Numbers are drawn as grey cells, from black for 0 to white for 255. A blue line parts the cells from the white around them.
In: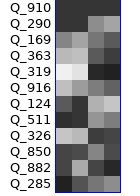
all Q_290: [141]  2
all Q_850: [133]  2
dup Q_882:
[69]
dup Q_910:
[53]
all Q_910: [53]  0 1 2 3
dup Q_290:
[53]

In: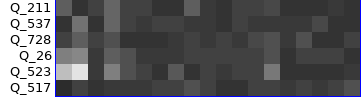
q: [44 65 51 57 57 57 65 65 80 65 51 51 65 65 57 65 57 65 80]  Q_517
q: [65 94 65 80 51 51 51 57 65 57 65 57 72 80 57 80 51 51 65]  Q_728
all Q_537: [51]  0 2 10 17 18

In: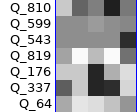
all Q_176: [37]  2
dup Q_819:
[250]
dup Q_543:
[142]
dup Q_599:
[142]
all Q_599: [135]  4
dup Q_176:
[201]

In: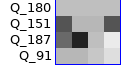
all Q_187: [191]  2
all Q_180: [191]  0 1 2 3
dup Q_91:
[183]
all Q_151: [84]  0 3
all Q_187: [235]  3
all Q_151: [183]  1 2
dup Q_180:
[191]

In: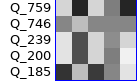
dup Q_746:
[134]
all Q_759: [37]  1 4
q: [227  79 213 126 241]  Q_200
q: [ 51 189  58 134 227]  Q_185
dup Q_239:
[213]
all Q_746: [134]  0 2 3 4

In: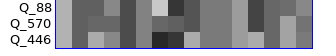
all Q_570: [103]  2 3 6 13
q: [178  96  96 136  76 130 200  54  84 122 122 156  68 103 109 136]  Q_88
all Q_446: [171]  2 8 12

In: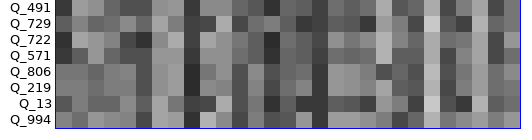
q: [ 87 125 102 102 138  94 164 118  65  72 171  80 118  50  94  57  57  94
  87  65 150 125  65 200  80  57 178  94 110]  Q_13
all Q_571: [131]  25

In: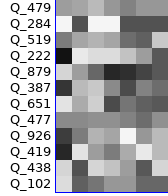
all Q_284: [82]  1 4 5 6
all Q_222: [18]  0
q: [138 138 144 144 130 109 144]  Q_477
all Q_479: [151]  3 5 6
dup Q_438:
[213]

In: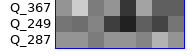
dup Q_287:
[148]
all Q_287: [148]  0 1 3 4 7
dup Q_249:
[117]
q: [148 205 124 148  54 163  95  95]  Q_367
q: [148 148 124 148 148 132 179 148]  Q_287

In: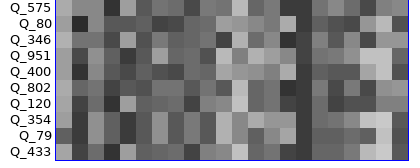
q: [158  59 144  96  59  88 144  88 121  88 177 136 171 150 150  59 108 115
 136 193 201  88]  Q_354
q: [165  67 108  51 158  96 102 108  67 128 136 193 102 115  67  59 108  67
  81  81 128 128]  Q_120
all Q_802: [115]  2 6 7 9 13
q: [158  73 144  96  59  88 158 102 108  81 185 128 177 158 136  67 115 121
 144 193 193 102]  Q_951
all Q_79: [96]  0 3 12 16 17 19

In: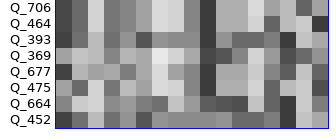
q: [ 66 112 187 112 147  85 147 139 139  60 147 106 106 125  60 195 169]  Q_393
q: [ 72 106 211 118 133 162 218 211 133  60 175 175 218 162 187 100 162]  Q_706
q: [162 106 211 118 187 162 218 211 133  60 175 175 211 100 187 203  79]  Q_475
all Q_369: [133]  3 11

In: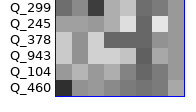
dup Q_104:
[153]
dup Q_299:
[110]

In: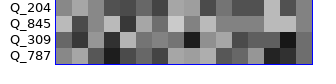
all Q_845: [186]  0 3 9 13 14
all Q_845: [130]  8 10 11 12 15
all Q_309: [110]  15
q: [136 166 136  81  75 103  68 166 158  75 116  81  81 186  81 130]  Q_204
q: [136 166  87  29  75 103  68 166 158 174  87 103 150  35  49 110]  Q_787

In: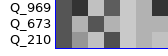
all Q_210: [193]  2 6
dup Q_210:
[193]
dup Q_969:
[51]
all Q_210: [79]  3
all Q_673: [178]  1 3 5 6
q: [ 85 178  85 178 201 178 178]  Q_673
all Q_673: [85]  0 2

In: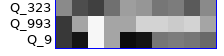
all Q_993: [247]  2
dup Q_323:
[138]
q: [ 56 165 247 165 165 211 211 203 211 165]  Q_993
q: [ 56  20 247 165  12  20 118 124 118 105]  Q_9
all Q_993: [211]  5 6 8

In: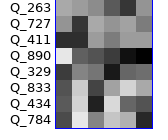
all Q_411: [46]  0 1
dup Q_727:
[148]
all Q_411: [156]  2 4 5

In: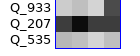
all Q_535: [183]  0
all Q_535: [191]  1 3
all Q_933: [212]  2
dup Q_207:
[61]

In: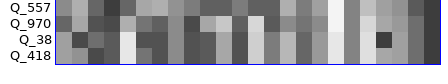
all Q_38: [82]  5 6 8 11
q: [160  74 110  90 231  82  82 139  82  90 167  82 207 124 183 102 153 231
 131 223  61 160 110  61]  Q_38

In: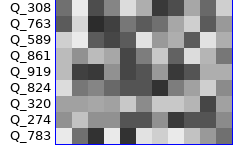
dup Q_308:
[77]
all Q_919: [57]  2 7
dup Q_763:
[91]
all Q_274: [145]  0 2 3 6
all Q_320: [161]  0 1 3 10
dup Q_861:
[187]
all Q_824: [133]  2

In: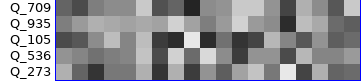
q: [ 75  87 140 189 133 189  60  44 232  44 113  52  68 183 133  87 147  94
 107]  Q_105
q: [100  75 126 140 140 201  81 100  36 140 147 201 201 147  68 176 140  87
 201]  Q_709
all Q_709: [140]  3 4 9 16
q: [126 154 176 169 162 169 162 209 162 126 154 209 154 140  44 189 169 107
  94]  Q_935
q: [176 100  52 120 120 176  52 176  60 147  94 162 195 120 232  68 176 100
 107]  Q_273

